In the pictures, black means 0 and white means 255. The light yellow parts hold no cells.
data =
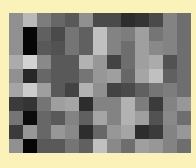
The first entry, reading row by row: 144
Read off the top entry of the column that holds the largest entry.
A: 185
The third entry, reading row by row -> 125
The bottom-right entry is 110
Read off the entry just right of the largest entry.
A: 137
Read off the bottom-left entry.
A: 144
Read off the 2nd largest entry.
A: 204
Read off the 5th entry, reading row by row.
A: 89
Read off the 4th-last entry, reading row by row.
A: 159
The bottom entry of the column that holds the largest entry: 6
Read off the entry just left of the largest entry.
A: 171
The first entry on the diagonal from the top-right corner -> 110
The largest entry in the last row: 192
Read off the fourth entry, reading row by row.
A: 103
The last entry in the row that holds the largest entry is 110

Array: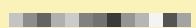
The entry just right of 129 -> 114
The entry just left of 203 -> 176

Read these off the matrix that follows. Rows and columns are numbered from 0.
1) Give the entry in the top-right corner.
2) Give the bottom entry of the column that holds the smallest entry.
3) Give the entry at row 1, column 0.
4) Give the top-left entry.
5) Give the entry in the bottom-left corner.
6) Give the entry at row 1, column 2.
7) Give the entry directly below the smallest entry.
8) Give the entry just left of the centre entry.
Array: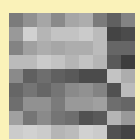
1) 131
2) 68
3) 153
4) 123
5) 203
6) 181
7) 173
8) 96

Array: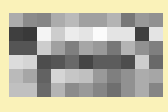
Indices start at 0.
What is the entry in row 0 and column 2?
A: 133
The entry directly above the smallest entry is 139
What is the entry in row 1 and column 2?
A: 244
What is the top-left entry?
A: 172
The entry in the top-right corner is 145
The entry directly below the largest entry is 153
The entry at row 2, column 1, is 85
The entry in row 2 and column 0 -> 85
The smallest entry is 57
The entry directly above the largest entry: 160
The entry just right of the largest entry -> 228
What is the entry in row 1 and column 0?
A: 63
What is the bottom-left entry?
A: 192
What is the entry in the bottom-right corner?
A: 133
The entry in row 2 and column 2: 205

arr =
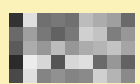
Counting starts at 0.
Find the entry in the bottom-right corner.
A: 138
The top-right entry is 106
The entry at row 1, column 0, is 106
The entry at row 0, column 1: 223
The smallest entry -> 43
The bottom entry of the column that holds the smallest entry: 73
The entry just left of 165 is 195
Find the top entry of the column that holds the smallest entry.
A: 51
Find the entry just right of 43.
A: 236
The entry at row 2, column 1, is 172
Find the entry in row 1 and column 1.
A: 159
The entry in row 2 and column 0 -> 91
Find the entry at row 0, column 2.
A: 112

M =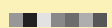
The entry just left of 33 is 152
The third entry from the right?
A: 109
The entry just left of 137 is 226

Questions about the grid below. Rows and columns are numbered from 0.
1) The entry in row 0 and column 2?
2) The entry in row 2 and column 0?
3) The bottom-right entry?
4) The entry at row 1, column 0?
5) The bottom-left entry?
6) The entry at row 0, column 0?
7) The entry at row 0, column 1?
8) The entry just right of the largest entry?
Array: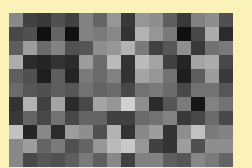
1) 57
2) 94
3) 100
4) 72
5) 136
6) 136
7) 65
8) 142
